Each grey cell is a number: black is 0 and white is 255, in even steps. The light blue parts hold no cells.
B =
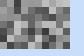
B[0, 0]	131
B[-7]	[131, 159, 65, 155, 152, 154, 189, 167, 187, 195]
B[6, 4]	188
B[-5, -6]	102
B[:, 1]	[159, 140, 143, 92, 117, 188, 70]
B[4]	[78, 117, 188, 112, 67, 120, 58, 164, 181, 94]
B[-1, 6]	65
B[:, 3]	[155, 159, 105, 179, 112, 144, 90]
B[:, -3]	[167, 190, 77, 185, 164, 73, 111]
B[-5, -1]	123
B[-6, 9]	103
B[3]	[115, 92, 195, 179, 101, 152, 186, 185, 120, 184]
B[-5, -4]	96
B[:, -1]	[195, 103, 123, 184, 94, 148, 82]
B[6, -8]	106

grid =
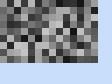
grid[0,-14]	150
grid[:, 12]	[112, 135, 147, 162, 106, 173, 78, 111, 82]
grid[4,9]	184
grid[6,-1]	161
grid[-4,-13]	178
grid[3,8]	193
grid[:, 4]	[183, 120, 56, 118, 58, 143, 62, 73, 50]
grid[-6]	[106, 45, 53, 84, 118, 99, 76, 182, 193, 45, 129, 70, 162, 63]
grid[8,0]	152
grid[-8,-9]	93
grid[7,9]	101
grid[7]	[84, 162, 173, 196, 73, 165, 58, 182, 50, 101, 144, 190, 111, 142]
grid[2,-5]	61
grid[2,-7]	157
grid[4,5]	75
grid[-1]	[152, 83, 115, 152, 50, 163, 118, 54, 123, 26, 48, 87, 82, 75]
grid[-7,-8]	141
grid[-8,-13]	128
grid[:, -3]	[22, 70, 45, 70, 193, 125, 38, 190, 87]
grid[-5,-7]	167
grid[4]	[129, 86, 103, 157, 58, 75, 196, 167, 58, 184, 21, 193, 106, 90]
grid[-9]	[150, 51, 183, 58, 183, 47, 124, 93, 24, 46, 51, 22, 112, 157]
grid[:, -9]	[47, 93, 75, 99, 75, 23, 183, 165, 163]
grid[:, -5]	[46, 171, 61, 45, 184, 110, 169, 101, 26]
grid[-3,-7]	139
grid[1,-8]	60

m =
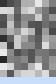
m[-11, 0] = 53
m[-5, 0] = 199
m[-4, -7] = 138
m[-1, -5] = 213
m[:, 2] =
[93, 104, 89, 100, 149, 203, 203, 80, 121, 118, 189]
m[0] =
[53, 77, 93, 175, 176, 231, 171, 126]
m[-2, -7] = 212
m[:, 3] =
[175, 198, 136, 148, 213, 165, 137, 105, 137, 108, 213]
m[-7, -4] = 182
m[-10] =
[218, 212, 104, 198, 216, 153, 119, 81]
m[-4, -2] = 117
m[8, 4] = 85
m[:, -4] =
[176, 216, 133, 86, 182, 117, 136, 85, 85, 182, 216]
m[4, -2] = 154
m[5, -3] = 90
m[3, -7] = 194
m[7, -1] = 101
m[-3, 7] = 148
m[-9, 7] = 149
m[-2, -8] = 233

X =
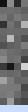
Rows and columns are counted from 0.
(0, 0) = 18
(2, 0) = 121
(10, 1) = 102
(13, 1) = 125
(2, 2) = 120
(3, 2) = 95
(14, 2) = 82
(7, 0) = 122
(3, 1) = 114
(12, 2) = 120
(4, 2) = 106
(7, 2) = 105
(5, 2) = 101
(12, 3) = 73
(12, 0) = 123
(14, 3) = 70
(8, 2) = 114

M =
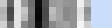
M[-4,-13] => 201
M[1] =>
[177, 71, 225, 198, 117, 8, 74, 189, 162, 137, 144, 223, 143]
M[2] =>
[184, 76, 228, 186, 112, 5, 74, 181, 165, 138, 146, 228, 156]
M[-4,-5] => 159
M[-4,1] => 99
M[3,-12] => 116
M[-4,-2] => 239
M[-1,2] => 225
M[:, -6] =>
[153, 189, 181, 137]
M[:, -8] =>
[14, 8, 5, 14]

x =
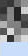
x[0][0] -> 65
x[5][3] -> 216
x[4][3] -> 152
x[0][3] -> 144
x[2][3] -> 83
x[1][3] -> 206
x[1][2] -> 36

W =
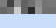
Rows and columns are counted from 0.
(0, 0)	125
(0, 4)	112
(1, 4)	43
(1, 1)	113
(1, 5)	149
